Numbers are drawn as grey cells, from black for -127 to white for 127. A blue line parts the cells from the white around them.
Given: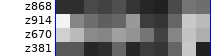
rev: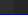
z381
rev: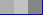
z670
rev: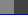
z670
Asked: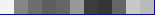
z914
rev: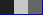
z381
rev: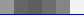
z914

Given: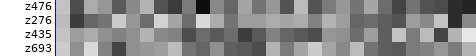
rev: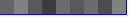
z435
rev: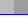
z693
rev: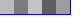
z435
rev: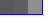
z693

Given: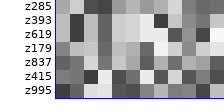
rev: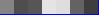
z995
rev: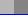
z995
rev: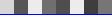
z415

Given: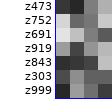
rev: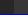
z473
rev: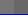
z752
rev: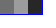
z999

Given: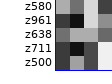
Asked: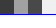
z500
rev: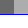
z638
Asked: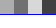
z580

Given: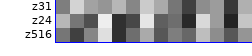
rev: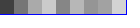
z31
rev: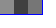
z31
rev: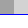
z31

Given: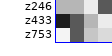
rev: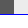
z246
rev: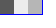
z246
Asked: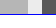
z246

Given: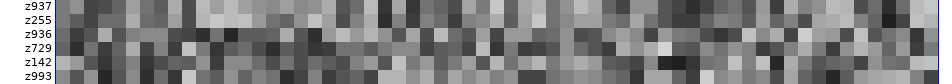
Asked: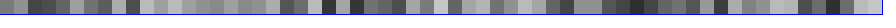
z937
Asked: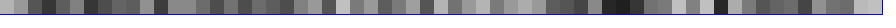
z142
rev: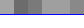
z255
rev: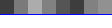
z729
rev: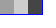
z936
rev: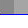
z993

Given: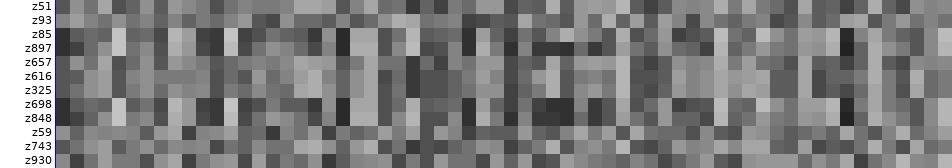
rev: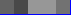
z657
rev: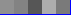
z743
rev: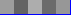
z93
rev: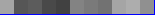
z93
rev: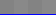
z59

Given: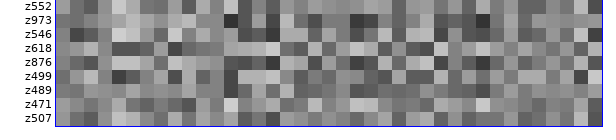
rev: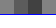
z499
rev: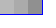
z973
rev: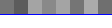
z507
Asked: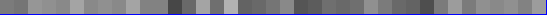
z489

